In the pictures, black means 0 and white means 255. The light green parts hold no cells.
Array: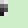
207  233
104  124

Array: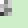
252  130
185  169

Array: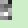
166  175
124  95

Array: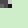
74  76
101  77

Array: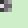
51  125
222  103

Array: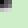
12  81
67  96

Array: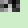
136  166
79  21
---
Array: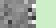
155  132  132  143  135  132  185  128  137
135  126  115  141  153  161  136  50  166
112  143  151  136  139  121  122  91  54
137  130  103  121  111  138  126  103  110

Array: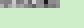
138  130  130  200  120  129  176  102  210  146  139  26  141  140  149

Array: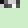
17  110  214  207  64

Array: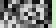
96  1  91  206  133  22  93  158  21  18  221  27  21
103  67  81  10  85  199  218  136  46  216  222  56  34
52  227  47  190  85  168  212  27  112  118  216  43  29
221  145  220  83  208  139  122  84  70  101  154  2  184

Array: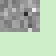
144  118  155  117  133  148  151  182  150  137
126  169  147  192  143  165  129  136  238  169
129  161  150  126  141  160  142  113  144  155
151  135  124  165  163  121  161  94  129  166

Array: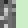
91  41  112  169
99  206  123  154
190  130  112  103
91  202  112  103

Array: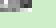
144  249  145  153  142  86  101  72
118  132  149  121  156  212  224  249

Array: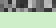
124  136  48  177  63  53  52  191  153  108  93  181  175  63
106  45  157  64  159  130  166  92  50  108  102  54  52  157
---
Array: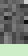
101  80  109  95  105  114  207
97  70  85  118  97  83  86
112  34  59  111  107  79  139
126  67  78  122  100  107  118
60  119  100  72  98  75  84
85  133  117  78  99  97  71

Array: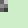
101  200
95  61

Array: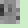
163  138  144  141  186
47  154  98  141  128
140  146  138  142  85

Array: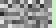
129  91  211  117  84  194  117  240  153  67  227  125  130
124  148  199  194  175  183  146  116  106  109  166  127  219
191  172  182  185  193  127  158  72  103  117  122  120  182
128  132  226  181  169  181  140  144  112  92  175  125  216

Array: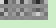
213  38  143  116  181  72  180  153  90  43  105  176
176  98  144  129  160  108  158  145  117  94  123  156
144  133  140  138  143  136  143  141  136  135  137  143

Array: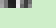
156  116  31  31  228  133  62  111
